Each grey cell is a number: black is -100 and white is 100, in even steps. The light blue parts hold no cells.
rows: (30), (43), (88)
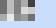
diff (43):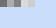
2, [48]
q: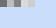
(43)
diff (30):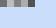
5, [-49]

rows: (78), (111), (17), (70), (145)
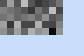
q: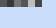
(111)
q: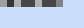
(70)
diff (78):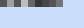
5, [-33]
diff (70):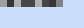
8, [-45]

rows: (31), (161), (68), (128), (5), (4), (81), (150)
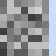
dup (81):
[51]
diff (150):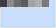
3, [-28]
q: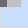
(81)
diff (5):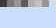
7, [8]
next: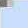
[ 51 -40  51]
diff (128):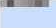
7, [-5]
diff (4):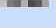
6, [-40]

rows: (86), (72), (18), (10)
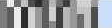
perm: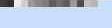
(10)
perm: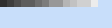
(18)

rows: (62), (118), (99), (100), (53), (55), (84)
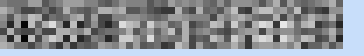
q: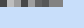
(84)
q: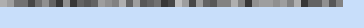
(84)
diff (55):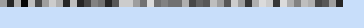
37, [49]
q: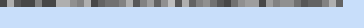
(53)
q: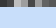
(84)
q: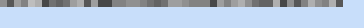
(99)

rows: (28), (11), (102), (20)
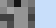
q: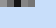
(28)
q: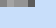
(11)
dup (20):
[16]

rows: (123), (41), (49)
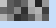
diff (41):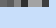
6, [40]
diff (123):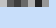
3, [-40]
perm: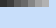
(41)
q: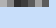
(49)

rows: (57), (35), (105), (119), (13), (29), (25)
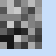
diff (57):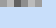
6, [11]
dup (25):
[-23]
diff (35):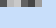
4, [-10]
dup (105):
[1]

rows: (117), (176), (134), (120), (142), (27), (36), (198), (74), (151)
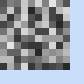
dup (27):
[22]
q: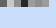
(198)
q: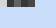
(151)

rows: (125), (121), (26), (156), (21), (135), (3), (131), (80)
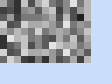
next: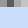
[-50   8 -38]
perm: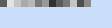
(3)
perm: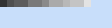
(135)
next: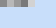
[-5 20 33]
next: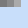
[-38  44 -38]
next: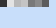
[-38  33  -5]

